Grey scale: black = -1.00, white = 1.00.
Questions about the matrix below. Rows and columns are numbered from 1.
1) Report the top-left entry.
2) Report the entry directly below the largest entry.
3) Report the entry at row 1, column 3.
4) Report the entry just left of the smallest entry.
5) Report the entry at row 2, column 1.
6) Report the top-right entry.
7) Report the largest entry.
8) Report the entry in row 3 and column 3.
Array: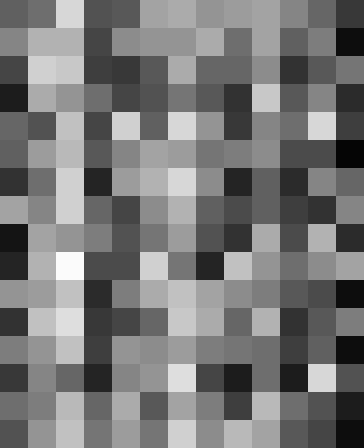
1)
-0.25
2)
0.51
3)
0.69
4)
-0.41
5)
0.04
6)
-0.56
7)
0.97
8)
0.57

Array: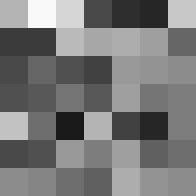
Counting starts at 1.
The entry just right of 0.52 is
-0.14
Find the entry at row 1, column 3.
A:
0.68
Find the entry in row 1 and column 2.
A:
0.95
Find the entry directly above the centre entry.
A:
-0.49
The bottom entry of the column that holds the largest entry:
0.04
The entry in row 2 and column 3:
0.46
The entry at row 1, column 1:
0.41
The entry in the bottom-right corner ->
0.10
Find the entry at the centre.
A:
-0.31
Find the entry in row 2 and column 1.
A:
-0.54
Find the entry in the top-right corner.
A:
0.57
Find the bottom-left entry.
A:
0.10
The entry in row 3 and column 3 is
-0.37
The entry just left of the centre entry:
-0.08

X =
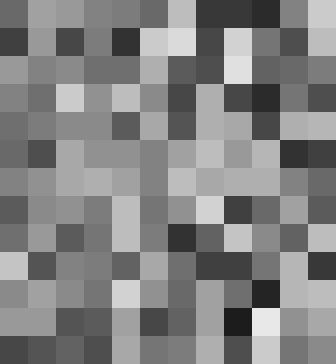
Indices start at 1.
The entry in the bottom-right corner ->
0.08
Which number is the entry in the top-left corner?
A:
-0.18
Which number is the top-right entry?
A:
0.59
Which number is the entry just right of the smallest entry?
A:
0.82
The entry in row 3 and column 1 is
0.20
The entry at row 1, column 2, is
0.26
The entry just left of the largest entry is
-0.78
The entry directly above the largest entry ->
-0.72
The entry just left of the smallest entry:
0.26
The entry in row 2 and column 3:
-0.44
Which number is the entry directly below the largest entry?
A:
0.59
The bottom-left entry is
-0.44
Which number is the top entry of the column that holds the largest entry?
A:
-0.66
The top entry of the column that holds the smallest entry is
-0.56
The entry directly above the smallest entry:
-0.13
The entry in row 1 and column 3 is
0.20
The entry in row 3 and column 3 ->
0.08
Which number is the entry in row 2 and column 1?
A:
-0.50
